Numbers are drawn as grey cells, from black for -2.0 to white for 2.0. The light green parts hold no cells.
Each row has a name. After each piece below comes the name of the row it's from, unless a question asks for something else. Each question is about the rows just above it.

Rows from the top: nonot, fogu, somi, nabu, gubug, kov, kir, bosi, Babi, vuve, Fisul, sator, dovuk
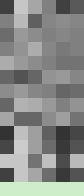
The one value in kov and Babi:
[-0.4]
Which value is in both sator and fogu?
[0.9]
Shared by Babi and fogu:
[0.2]
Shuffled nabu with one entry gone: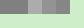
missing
[-0.1]
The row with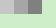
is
nonot
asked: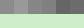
kir

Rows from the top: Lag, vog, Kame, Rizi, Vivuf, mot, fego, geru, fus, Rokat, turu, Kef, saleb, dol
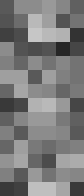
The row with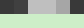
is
dol
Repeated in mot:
[0.5]
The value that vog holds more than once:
[-0.7]
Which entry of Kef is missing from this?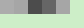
[0.3]
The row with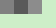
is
Rokat

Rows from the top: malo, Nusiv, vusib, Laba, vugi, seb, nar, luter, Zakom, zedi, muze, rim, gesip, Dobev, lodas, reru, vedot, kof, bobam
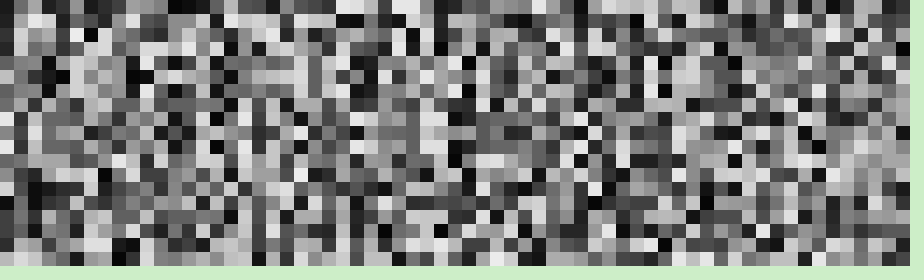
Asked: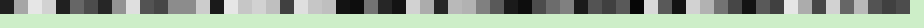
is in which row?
Nusiv
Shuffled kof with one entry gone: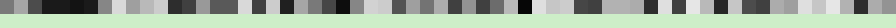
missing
[-1.1]
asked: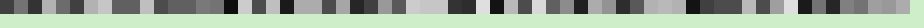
reru
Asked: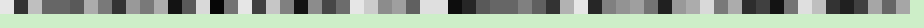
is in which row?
Zakom
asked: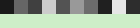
vedot
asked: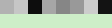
gesip

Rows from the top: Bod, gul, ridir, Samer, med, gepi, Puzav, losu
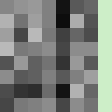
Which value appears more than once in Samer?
[0.2]
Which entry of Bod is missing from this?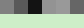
[0.1]
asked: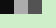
gul
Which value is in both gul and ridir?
[0.5]
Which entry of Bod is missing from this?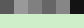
[0.3]
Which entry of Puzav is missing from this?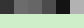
[-1.3]
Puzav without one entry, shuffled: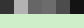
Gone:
[-1.3]

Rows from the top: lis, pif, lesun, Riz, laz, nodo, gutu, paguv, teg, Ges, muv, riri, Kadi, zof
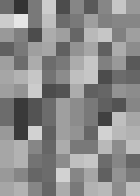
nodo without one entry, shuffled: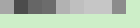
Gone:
[-0.2]
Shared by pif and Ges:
[0.5]

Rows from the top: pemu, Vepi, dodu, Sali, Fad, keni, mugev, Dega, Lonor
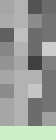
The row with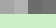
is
Dega
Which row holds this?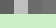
dodu
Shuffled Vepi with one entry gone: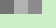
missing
[0.7]
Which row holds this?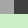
Fad

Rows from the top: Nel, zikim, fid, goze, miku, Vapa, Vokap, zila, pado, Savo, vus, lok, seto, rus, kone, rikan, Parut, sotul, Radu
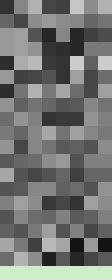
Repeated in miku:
[1.2]
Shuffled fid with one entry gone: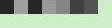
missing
[-0.8]
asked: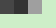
kone
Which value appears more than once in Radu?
[-0.6]
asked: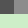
vus

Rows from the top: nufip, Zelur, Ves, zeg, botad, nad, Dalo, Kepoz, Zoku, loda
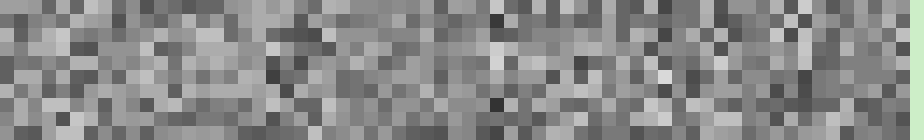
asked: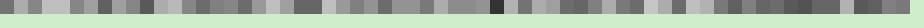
Kepoz
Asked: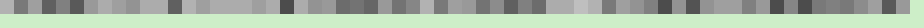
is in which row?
Dalo
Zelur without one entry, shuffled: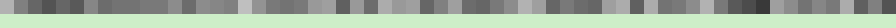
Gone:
[0.6]
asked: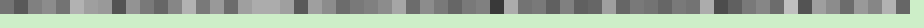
Zelur
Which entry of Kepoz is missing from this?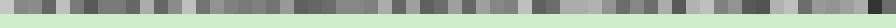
[0.9]

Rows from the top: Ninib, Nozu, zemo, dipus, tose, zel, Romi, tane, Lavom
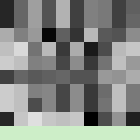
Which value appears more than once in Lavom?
[1.1]
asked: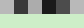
dipus
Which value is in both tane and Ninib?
[-0.1]

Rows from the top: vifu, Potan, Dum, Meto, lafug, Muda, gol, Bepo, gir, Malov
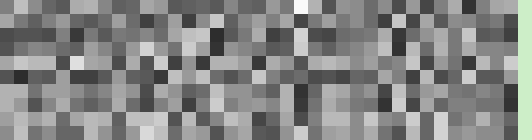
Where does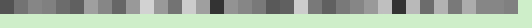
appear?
Meto
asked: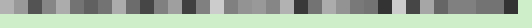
Bepo

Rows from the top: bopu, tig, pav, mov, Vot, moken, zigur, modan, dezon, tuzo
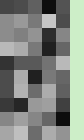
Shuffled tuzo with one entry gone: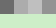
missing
[0.6]
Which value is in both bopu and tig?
[-0.8]
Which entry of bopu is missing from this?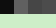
[-0.7]
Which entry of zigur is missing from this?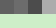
[0.8]
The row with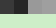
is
modan
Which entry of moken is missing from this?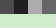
[-0.1]
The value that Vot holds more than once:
[-0.6]

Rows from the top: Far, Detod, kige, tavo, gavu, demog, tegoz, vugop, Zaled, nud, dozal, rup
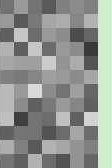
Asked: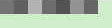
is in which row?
rup
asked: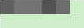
nud
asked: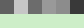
tavo
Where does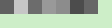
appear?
kige

